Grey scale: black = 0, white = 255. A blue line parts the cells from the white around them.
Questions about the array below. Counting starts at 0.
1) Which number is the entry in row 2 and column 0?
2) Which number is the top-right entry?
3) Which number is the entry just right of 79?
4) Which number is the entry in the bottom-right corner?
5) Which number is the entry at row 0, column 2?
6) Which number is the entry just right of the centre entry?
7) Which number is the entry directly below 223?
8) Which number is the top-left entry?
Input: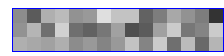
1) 175
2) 51
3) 91
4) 181
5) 175
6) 79
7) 119
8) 140

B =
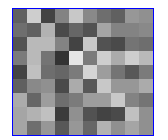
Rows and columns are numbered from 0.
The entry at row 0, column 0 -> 96
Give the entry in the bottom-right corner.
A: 144
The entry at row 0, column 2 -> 67
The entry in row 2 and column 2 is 185
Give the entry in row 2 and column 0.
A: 82
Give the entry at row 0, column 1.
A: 206
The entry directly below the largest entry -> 123
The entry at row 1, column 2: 178
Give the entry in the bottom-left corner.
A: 165
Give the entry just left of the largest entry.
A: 51
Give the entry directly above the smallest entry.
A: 131
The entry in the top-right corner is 144
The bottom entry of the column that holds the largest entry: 151
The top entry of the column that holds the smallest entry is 131
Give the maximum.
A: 229
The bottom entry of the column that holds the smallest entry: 88
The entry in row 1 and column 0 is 110
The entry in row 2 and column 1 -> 185

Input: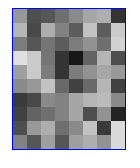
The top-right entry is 52
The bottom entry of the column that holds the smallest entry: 159
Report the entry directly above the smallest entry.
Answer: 124
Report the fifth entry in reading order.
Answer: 138
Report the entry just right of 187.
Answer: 138
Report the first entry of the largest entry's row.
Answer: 224
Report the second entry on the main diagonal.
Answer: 72
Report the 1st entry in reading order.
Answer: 152
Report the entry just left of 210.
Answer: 111
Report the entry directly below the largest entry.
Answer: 159
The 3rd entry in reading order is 86
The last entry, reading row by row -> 218
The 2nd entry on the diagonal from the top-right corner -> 93
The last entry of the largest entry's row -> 78
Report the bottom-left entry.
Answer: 130
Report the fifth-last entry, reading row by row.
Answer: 86
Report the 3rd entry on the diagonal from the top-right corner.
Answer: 146
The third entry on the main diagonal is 117
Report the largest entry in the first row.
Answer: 174
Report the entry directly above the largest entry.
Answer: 124

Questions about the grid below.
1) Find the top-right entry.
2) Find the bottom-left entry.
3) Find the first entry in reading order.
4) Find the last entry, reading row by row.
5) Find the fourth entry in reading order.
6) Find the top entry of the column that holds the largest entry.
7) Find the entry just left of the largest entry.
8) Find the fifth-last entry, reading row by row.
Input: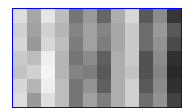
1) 54
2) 222
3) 222
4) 66
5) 189
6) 230
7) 208
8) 174

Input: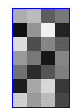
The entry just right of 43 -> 85
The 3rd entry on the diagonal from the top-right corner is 78
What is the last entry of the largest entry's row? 35
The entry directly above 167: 43
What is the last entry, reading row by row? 70
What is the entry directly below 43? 167
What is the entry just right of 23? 134
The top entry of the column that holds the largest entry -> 93

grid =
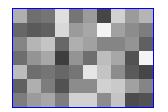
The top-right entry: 181
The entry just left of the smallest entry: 167
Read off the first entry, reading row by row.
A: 175
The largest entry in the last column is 244
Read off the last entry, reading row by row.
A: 82
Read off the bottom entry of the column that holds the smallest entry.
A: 125
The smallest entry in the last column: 70
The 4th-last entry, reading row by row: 140
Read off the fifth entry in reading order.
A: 117
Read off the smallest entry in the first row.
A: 70
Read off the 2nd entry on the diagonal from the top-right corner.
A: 140
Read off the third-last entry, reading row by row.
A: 196

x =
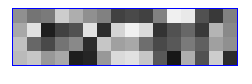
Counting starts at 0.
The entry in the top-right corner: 129
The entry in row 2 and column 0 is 192
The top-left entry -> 144
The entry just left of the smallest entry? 88
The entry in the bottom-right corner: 44
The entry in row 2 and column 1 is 103
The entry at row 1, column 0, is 168
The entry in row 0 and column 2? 122
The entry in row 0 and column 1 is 116
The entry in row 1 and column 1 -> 225
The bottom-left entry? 186
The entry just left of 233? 240
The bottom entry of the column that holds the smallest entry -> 23
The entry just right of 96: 160
